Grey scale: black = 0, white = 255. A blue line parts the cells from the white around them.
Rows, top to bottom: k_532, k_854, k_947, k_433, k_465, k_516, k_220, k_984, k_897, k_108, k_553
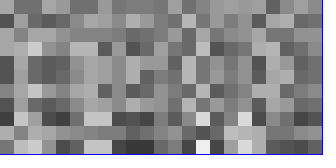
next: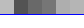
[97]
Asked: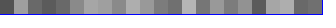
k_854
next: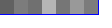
[146]
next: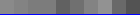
[105]

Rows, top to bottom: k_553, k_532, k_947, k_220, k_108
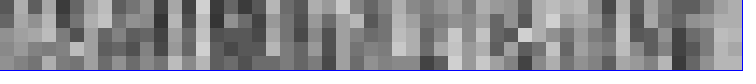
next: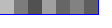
[102]
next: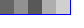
[153]
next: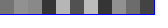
[153]
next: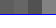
[73]

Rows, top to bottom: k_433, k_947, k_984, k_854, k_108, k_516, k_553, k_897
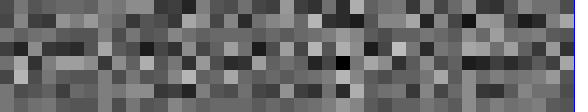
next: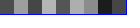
[189]
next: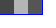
[174]
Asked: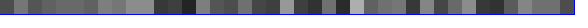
k_433
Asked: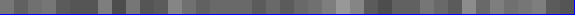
k_897
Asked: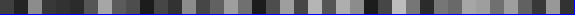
k_854

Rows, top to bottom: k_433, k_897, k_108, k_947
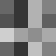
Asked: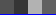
k_897
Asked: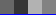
k_433
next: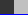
[130]
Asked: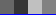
k_947
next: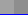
[170]

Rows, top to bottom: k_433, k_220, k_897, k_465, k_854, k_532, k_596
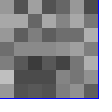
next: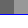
[75]
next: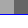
[168]
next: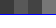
[175]

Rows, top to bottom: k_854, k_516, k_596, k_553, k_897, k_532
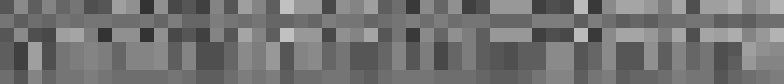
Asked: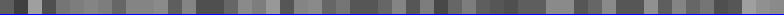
k_553
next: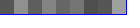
[144]
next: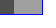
[173]
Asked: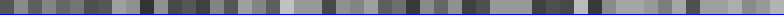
k_854

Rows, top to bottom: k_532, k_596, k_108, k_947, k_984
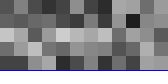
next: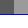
[205]
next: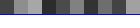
[155]
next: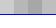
[110]
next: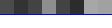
[110]
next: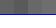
[75]
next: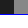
[142]
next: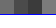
[59]

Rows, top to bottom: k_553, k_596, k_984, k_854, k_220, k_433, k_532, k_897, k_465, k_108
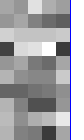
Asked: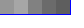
k_596
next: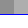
[187]
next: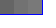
[143]
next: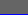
[114]
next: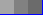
[94]
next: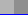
[135]

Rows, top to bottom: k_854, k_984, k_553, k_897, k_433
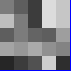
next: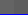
[158]
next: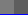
[60]
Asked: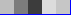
k_984

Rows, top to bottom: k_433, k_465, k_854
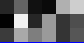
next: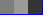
[86]
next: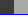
[126]
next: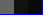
[176]
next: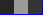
[78]
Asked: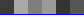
k_854

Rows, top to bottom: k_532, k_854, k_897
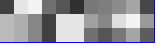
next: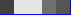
[120]
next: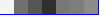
[166]
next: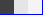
[112]

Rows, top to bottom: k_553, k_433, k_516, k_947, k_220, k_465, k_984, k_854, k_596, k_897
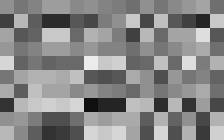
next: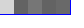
[105]
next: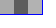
[99]

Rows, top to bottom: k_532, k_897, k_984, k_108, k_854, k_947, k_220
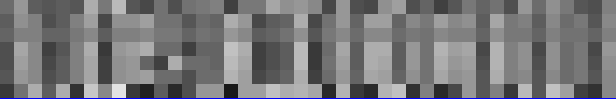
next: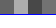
[151]
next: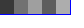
[166]
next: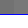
[128]
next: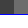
[151]
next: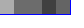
[100]
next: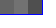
[151]

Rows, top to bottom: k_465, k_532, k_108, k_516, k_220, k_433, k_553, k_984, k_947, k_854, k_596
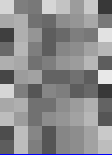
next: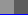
[105]
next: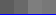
[226]
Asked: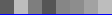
k_596
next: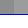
[175]

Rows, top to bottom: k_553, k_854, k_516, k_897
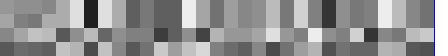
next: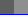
[67]
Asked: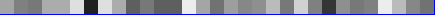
k_854
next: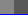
[114]
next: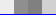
[53]
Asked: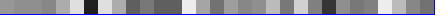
k_553
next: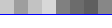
[75]

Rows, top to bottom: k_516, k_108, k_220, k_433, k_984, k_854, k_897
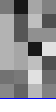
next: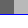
[129]
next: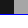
[129]
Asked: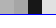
k_433

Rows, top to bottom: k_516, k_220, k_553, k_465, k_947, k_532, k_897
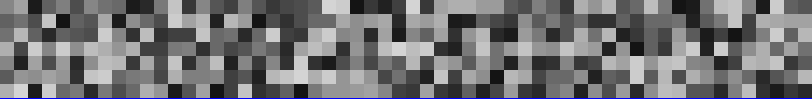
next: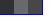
[85]
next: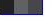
[56]
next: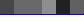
[85]
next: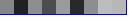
[85]
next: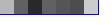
[134]
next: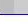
[49]

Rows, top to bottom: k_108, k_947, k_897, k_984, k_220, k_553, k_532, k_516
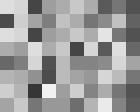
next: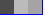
[152]
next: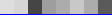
[118]
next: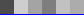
[118]

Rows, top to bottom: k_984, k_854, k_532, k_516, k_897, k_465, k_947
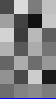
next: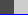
[26]
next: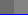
[139]
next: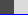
[124]
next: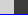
[185]
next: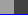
[18]

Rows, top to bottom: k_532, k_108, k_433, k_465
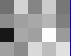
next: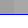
[181]
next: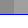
[168]
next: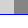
[204]
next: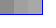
[181]
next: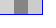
[119]

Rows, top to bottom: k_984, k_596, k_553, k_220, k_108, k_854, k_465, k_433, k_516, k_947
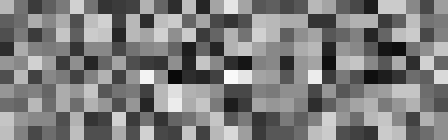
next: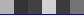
[52]
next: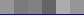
[197]
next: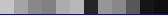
[115]
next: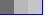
[136]
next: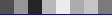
[29]

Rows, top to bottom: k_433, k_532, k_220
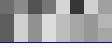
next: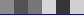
[160]
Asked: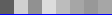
k_220

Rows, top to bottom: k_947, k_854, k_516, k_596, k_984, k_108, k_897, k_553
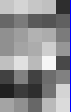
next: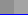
[172]
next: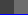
[129]

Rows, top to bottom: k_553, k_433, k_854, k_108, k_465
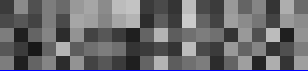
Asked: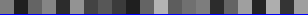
k_465
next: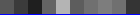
[153]
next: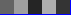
[159]
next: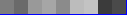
[52]

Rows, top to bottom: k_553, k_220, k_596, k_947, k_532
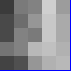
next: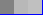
[177]
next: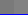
[207]
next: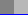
[192]

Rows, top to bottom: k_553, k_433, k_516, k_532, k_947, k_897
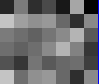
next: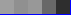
[138]
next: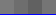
[138]
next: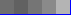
[89]
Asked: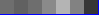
k_532
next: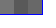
[110]
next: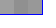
[104]

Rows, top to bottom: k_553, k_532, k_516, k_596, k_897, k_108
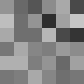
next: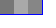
[126]
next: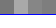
[154]
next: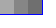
[119]
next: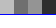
[161]

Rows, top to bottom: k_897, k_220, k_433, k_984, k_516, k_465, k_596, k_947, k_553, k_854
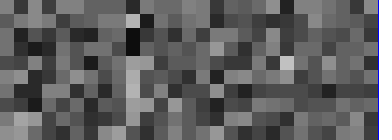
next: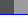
[151]
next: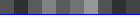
[41]

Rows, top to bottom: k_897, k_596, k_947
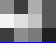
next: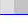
[87]
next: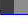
[123]

